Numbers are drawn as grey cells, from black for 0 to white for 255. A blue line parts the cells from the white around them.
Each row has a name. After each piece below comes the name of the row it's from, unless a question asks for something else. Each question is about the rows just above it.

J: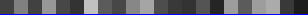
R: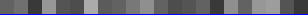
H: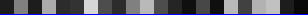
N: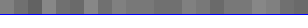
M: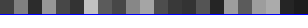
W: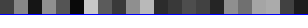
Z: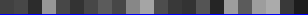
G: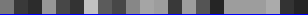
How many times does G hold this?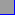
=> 5
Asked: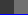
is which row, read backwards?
R
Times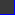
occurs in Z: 2
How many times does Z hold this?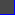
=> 4

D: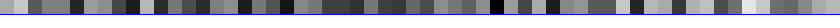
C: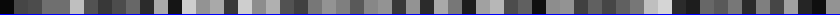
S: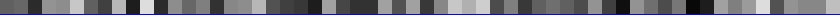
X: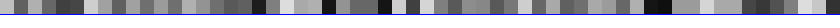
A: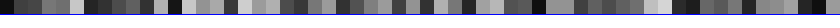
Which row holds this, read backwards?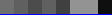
A
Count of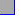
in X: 5
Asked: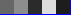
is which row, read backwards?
S
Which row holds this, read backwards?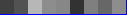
S

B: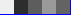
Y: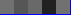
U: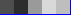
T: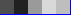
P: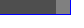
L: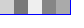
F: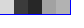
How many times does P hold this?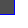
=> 4
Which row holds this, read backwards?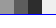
B

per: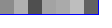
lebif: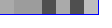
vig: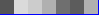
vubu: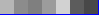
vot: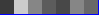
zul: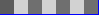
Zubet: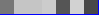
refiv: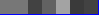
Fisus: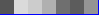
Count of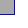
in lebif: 2
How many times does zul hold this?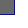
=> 0

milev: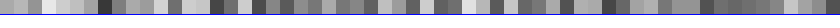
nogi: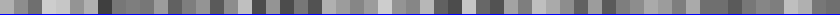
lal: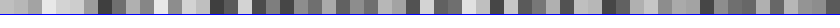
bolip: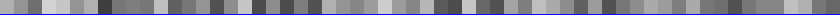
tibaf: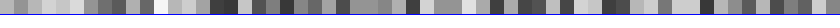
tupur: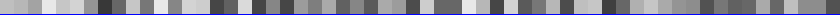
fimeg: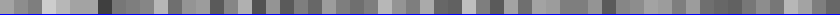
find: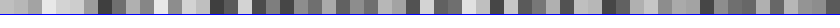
lal
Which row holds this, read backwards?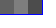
tibaf
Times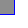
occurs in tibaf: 1
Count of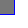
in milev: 5

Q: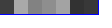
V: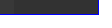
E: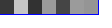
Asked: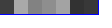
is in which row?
Q
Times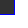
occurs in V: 6
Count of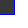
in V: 1
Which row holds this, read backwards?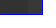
V

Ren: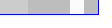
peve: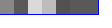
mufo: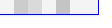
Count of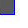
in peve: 3
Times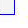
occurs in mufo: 4
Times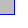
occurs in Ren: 4
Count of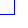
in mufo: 0
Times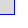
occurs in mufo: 1
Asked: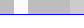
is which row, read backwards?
Ren
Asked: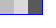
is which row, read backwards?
peve

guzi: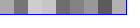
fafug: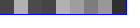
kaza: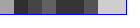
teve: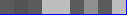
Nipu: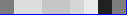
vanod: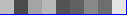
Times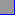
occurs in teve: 0
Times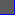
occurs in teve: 4

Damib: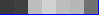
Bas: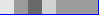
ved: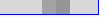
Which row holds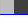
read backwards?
Damib
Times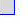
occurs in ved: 5
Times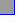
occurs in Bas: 4
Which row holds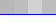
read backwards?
Damib
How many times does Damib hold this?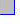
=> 2
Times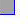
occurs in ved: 1
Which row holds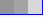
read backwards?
ved

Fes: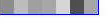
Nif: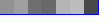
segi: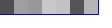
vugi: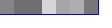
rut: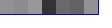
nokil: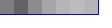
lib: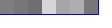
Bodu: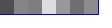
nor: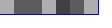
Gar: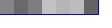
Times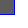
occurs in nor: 3
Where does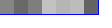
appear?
Gar

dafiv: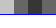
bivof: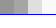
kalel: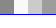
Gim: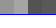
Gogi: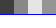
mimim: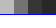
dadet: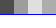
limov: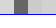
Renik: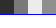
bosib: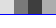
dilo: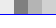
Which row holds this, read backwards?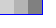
dilo
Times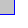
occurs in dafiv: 1
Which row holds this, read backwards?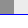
Renik
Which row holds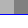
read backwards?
dilo
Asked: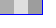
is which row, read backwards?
dadet

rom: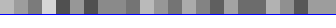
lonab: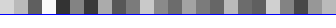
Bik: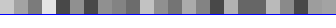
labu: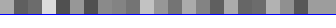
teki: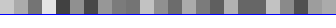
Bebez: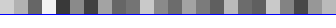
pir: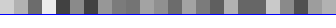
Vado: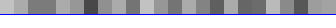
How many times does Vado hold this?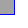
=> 1
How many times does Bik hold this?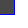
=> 4
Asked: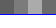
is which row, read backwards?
teki
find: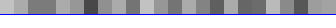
Vado

